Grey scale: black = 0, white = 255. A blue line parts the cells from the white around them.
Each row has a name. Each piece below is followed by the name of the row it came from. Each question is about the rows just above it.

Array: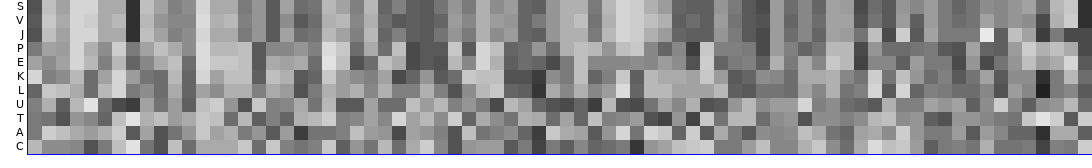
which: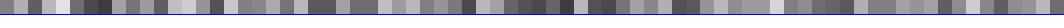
U
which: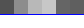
L
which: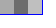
P

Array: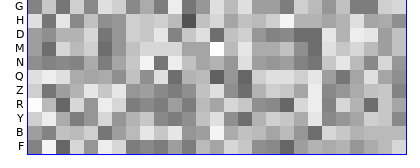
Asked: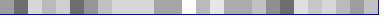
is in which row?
M
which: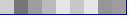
B
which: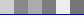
G
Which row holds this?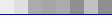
Q
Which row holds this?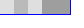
G
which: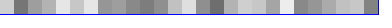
Z
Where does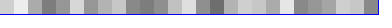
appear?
Y

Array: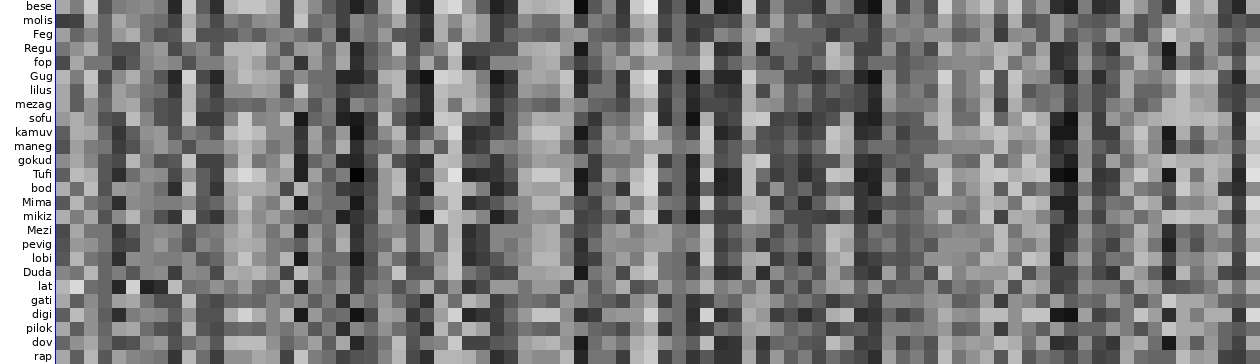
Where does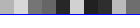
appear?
Tufi
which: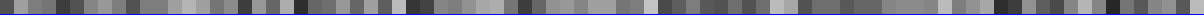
maneg
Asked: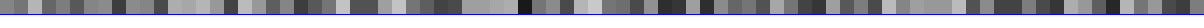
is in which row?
Duda
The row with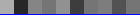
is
lat
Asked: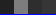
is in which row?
bese
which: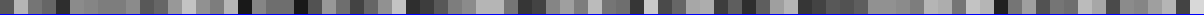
lobi
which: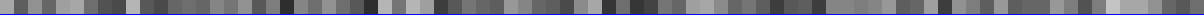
pilok

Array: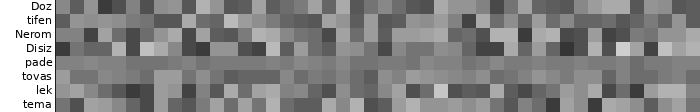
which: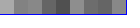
lek
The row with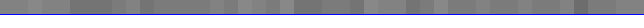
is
pade

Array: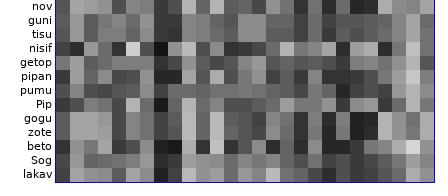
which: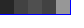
pumu
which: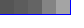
guni
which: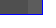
Pip

